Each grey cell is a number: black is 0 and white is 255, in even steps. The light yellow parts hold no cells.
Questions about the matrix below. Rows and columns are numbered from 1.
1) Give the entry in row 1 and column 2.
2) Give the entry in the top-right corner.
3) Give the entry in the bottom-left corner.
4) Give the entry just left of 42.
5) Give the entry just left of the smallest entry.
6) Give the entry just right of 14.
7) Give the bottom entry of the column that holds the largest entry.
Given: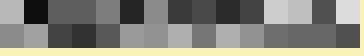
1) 14
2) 219
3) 138
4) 73
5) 183
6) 94
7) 80
